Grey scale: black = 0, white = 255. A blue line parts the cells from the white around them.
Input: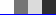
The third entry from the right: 117
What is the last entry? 47
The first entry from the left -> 254
